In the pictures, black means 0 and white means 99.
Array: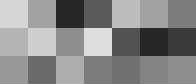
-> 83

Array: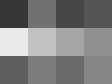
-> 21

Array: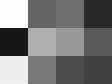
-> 98

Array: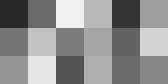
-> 16

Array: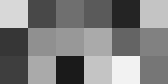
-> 84

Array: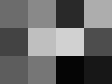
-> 42
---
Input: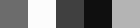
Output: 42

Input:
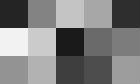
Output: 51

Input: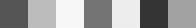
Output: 63

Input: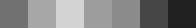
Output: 54

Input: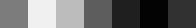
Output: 36

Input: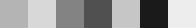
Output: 70

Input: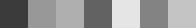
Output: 59

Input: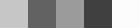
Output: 60
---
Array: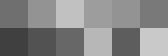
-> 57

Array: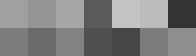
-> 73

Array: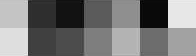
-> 4

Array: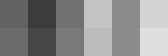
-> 54

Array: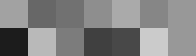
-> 52

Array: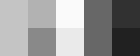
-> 40

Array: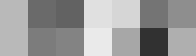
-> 45

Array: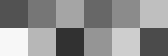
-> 54
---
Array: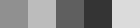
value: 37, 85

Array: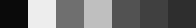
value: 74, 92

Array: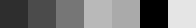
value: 72, 89

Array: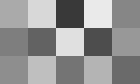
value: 87, 91

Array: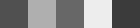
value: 40, 92

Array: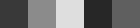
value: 86, 86
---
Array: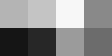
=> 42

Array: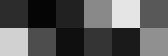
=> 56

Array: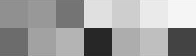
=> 26

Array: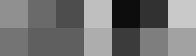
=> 63

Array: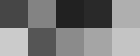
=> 76

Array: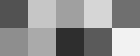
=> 94
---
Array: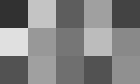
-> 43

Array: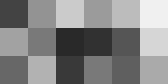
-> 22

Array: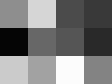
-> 98

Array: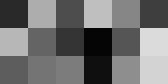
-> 48

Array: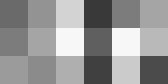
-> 68

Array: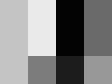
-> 11

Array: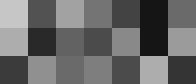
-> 41

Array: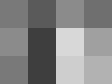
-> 80

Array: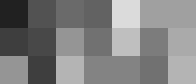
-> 70
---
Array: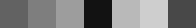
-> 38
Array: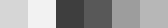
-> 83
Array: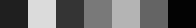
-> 12
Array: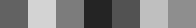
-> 38
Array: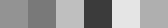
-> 57
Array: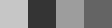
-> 77
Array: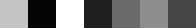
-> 76
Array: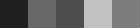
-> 12
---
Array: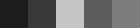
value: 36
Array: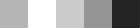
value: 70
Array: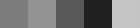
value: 48
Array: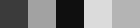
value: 63
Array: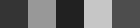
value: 30
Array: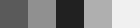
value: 56
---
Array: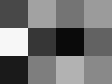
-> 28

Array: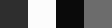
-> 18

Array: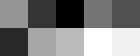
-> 58

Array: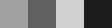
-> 63

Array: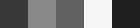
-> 22

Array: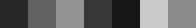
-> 15

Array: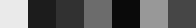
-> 91
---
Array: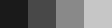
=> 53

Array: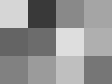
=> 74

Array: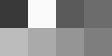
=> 58

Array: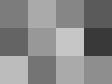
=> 66

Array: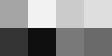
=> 47

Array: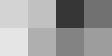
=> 51

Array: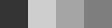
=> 64

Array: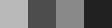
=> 53

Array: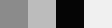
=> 2
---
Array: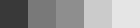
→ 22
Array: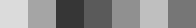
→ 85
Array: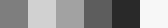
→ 49
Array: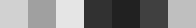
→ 81
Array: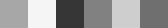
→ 65
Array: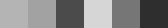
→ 70
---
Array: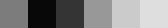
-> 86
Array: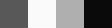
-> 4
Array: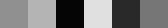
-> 46
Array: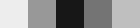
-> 74
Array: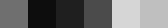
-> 74
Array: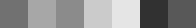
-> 34
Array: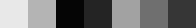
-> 21
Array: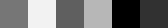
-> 19
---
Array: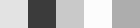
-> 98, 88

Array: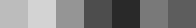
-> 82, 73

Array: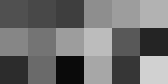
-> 81, 73

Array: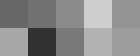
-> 80, 69

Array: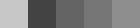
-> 77, 55

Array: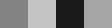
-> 76, 64
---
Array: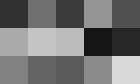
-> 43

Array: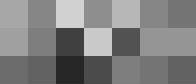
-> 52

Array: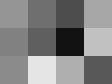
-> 43

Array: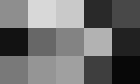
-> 84

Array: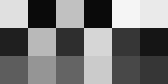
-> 4

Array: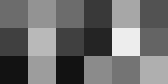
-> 57

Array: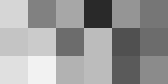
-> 50

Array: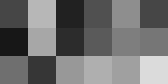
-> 71

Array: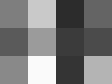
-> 78

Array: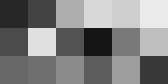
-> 26
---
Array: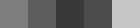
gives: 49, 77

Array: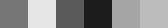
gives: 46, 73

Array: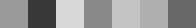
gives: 60, 40

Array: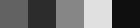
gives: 38, 6

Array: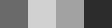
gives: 41, 17

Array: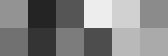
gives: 57, 66

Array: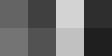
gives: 39, 12
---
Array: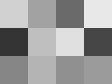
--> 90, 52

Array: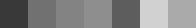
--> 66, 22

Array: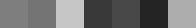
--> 67, 49

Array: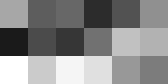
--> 56, 99

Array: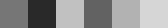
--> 83, 46

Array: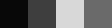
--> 41, 3
